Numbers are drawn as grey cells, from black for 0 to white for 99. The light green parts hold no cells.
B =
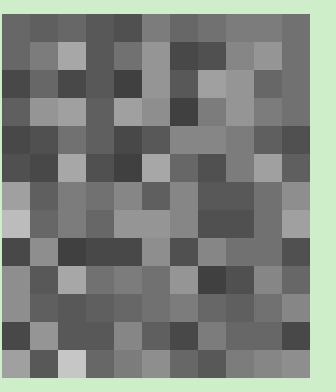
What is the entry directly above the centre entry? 65
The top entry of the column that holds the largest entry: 40
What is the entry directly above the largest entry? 34
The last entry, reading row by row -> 55
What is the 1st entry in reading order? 40
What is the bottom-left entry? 62
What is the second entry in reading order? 37
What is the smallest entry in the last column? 28
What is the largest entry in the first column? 73
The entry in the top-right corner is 44
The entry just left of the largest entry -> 34
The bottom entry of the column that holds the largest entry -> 77
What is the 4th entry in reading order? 34
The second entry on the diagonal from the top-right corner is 58
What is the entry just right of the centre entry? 52
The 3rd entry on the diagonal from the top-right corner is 58
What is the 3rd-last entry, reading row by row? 48
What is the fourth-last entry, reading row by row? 34
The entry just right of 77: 40

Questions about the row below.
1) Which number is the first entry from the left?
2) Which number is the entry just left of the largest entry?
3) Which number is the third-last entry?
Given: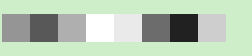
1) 58
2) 68
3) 42

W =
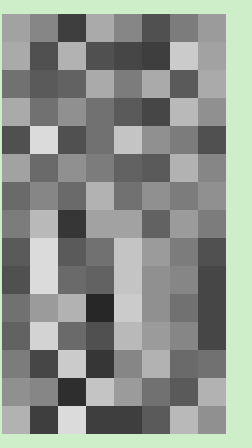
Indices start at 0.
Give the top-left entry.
63
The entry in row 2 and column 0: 44
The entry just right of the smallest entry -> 79
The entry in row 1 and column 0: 66
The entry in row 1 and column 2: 69
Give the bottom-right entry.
56
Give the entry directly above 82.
60
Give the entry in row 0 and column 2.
24
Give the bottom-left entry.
69
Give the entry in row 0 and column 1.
52
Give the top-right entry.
60
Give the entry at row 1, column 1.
31
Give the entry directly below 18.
85
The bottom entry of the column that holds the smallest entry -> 24

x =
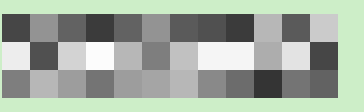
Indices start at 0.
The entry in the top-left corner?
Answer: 27
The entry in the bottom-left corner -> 49
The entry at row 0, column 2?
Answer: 38
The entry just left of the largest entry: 82
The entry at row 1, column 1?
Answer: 31
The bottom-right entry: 38
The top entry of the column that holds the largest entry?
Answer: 23
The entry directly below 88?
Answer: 45
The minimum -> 20

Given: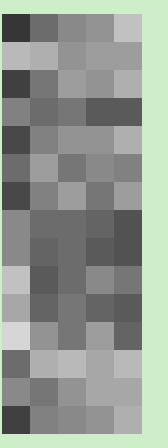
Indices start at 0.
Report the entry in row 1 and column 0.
72
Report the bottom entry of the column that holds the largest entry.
25
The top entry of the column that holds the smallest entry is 21
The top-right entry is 75
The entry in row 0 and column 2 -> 53
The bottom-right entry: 68
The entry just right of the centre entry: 39
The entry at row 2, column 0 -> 25
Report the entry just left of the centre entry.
42
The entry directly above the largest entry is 65
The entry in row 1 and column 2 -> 57
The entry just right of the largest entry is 57
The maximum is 83
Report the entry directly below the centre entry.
42

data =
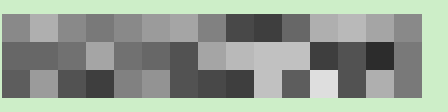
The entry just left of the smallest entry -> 32
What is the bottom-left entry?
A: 36
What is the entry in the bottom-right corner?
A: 47
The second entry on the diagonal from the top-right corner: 17
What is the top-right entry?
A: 53
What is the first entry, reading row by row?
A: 53
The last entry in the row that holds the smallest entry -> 47
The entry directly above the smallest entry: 64
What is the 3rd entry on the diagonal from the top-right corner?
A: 32
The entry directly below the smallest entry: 68
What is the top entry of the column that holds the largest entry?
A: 68
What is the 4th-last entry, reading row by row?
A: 86
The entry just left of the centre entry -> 32

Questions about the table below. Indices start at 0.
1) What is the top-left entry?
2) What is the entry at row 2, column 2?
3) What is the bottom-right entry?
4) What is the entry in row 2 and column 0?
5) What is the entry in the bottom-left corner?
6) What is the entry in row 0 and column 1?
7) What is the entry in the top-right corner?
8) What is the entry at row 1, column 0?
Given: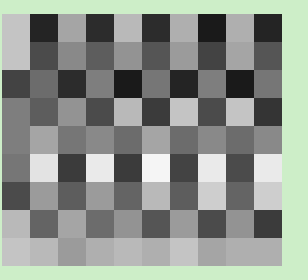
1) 76
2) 17
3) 68
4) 26
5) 76
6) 14
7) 14
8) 76

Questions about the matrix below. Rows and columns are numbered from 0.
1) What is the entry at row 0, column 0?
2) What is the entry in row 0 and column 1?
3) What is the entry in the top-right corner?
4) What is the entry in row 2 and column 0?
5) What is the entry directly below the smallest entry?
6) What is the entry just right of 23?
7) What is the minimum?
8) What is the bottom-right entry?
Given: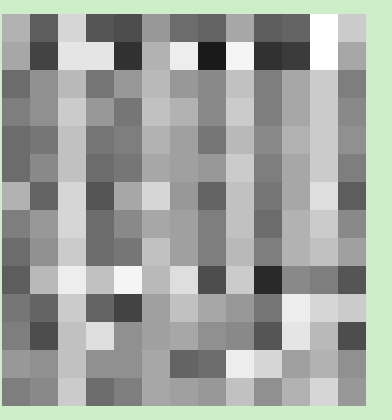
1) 69
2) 36
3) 79
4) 42
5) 53
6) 99
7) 10
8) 59

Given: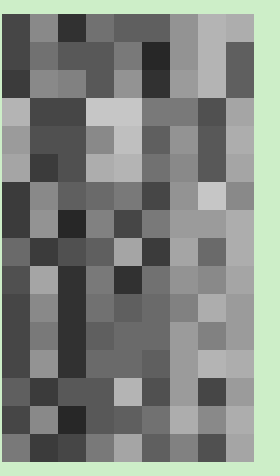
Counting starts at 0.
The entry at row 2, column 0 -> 23
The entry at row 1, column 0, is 27
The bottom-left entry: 47
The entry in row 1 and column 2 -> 34
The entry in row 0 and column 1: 53
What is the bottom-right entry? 64
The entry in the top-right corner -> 67
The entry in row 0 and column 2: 19
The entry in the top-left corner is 27

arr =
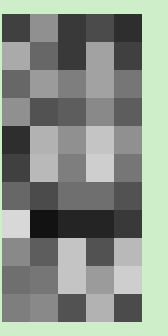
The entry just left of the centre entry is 72
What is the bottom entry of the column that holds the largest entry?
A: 49
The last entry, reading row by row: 29
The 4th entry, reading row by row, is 29
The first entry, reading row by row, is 25
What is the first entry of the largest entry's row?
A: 84
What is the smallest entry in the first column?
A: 18
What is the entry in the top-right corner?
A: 18
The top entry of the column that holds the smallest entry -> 56
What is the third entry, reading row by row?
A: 22
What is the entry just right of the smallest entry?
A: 14
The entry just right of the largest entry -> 7
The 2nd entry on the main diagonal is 40
